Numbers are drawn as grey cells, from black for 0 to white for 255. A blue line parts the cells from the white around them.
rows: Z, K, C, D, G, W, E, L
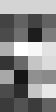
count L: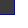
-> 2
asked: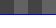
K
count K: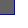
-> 2
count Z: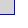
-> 4
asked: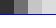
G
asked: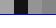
W

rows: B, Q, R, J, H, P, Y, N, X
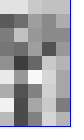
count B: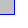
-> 2
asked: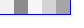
P

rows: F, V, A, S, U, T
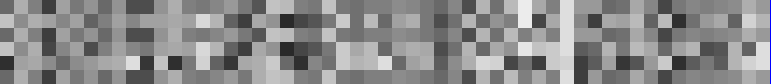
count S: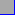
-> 6
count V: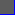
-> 0
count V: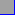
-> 8
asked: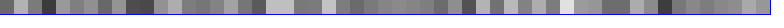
A

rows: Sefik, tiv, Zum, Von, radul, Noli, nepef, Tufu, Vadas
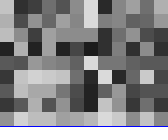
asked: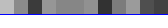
Zum
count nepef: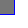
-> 1
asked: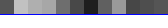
nepef
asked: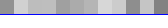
Vadas
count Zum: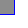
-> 4
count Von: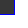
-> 0

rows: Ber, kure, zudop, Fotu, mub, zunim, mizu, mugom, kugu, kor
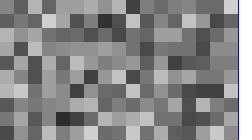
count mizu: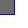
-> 3
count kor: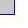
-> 2
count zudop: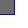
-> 3
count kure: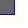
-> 3
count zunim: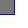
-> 4
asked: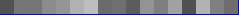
mugom
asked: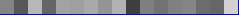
Ber

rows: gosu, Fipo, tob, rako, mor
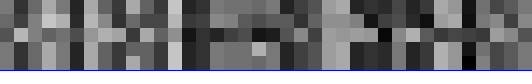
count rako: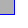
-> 2
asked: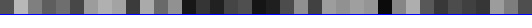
tob
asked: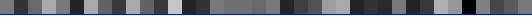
mor

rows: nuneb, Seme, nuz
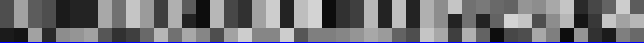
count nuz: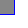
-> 4
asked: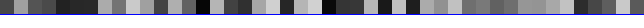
nuneb
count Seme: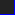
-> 8

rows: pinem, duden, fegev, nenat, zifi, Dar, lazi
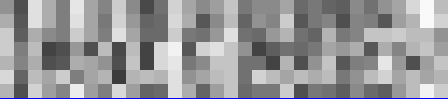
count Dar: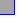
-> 6
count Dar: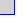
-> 2
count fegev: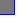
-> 2
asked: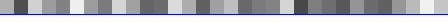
lazi
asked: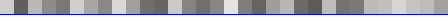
fegev

